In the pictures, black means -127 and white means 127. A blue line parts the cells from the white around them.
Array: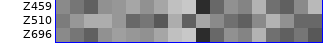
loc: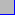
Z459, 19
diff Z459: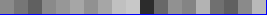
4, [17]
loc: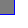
Z510, 1
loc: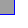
Z696, 5
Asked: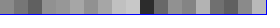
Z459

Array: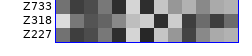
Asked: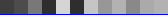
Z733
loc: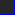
Z227, 7

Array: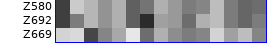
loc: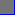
Z580, 7
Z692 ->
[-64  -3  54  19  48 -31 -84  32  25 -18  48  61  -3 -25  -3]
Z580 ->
[-64  75  54  19  48 -31 -11  48  25  -3   5  61  -3 -25 -18]
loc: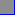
Z669, 9
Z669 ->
[ 83  89 -57   5  40 103 -18  48  13  -3   5  83  32  61   5]
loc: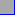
Z669, 5

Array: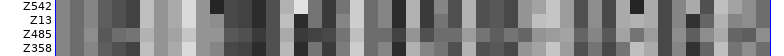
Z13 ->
[  5 -18   5 -33 -47 -61  63  20  42  90  20  13 -55 -61 -83 -47  63 -83
 -11 -69   5  77 -18   5 -83  50 -69 -11 -47  50 -47 -39 -55  20  63  69
  28 -47  13 -55  42  50  42 -55   5 -77 -26  50   5  13 -18]
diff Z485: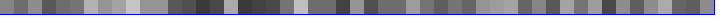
16, [-47]
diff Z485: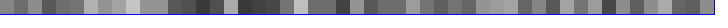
27, [-47]
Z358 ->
[  5 -18   5 -33 -47 -61  63  20  42  90  20   5 -55 -61 -83 -47  56 -83
 -11 -69  -3  77 -18   5 -83  50   5 -11 -47  50 -47 -39 -55  20  35  69
  28 -47 -11 -55 -11  63  42 -55   5 -77 -26  63 -11  13 -18]
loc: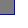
Z358, 21
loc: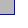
Z358, 17

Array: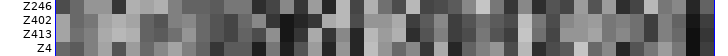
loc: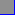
Z413, 16
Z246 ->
[-51 -22  21  21 -73  48  36  48   0 -28 -28 -36  -8  -8 -81 -58   8 -73
  28 -89  56 -58  48 -15 -51  56 -58 -51 -36   8  69  -8 -73   8 -81 -43
 -58  28 -43  28 -81 -58  56  -8   8 -89 -28]
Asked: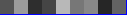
Z246
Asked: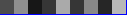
Z413
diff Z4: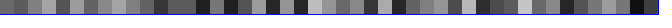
7, [-22]

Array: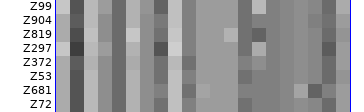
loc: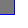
Z904, 8
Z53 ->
[ 43 -43  57  14 -20  50  14 -14  64   0  28  28  28 -14   0   0   7  14
   7 -20  20]
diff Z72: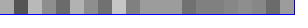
9, [64]
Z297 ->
[ 70 -65  57  28 -20  50  14 -43  78   0  28  28  28 -14  43   0   7  14
   7 -35  28]
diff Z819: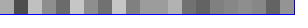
20, [-20]

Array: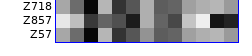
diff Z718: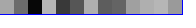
5, [-76]
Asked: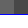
Z857
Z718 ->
[  39  -19 -120   54  -76  -41   47  -34  -27   32   47   54   26]
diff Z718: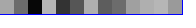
9, [-27]
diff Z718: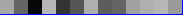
2, [-19]

